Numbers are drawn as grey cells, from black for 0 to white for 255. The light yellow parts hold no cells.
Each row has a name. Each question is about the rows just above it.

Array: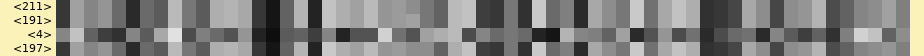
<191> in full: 55  161  133  149  106  42  106  91  186  119  91  174  180  168  55  21  98  180  35  194  174  161  186  149  155  161  119  98  186  194  62  55  119  49  201  106  127  42  168  141  119  201  113  168  194  174  49  55  70  168  141  70  141  149  180  76  98  133  141  161  127
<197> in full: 55  161  133  149  106  42  106  91  186  119  91  174  180  168  55  21  98  180  35  201  174  161  186  149  155  141  141  98  174  194  62  55  119  49  201  106  127  42  168  141  119  201  113  168  194  174  49  55  70  168  141  70  141  149  180  76  98  133  141  149  127
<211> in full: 55  161  133  149  106  42  106  91  186  119  91  174  180  168  55  21  98  180  35  194  174  161  186  149  155  141  119  98  186  194  62  55  119  49  201  106  127  42  168  141  119  201  113  168  194  174  49  55  70  168  141  70  141  149  180  76  98  133  141  161  127

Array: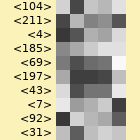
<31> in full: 190  93  190  210  197
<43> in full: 218  78  116  116  232
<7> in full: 232  156  176  203  63

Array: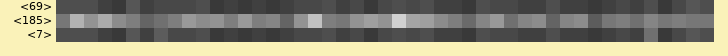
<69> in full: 78  78  78  64  57  86  64  72  72  72  78  57  64  57  64  57  64  72  72  78  64  72  57  72  78  72  78  64  64  57  78  72  72  64  64  78  64  64  57  64  72  64  78  57  72  86  78
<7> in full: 78  78  78  64  57  86  64  92  72  72  78  57  64  57  64  57  64  72  72  78  64  72  57  72  78  72  78  64  64  57  78  72  72  64  64  78  64  64  57  64  72  64  112  57  72  86  78
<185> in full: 119  178  147  171  140  126  100  112  126  153  140  147  126  153  126  133  100  147  193  126  119  147  159  147  209  165  159  140  126  106  133  153  112  133  140  100  133  140  92  119  126  112  133  119  126  119  119

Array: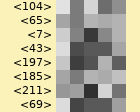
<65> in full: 165  123  179  171  179
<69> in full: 220  69  89  89  159

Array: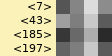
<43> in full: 159  126  200  91
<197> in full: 99  126  200  91

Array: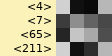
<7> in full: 60  142  99  72
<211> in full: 209  16  45  183

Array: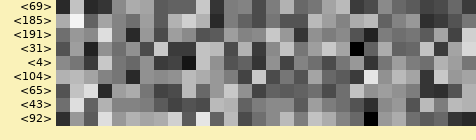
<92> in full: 47  152  91  222  152  178  164  172  208  91  229  98  186  75  111  138  186  125  194  172  131  104  0  152  172  111  91  104  53  41
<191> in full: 111  152  138  222  131  41  152  75  158  138  83  91  158  131  138  200  152  53  145  125  138  83  34  125  111  118  91  164  67  208
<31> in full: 83  158  34  145  111  145  75  200  59  59  194  186  75  178  59  138  194  118  158  200  164  0  98  172  98  104  194  59  164  216
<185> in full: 172  244  98  164  131  111  158  91  178  208  178  41  125  98  75  118  83  83  186  158  131  172  186  98  131  152  47  59  83  118

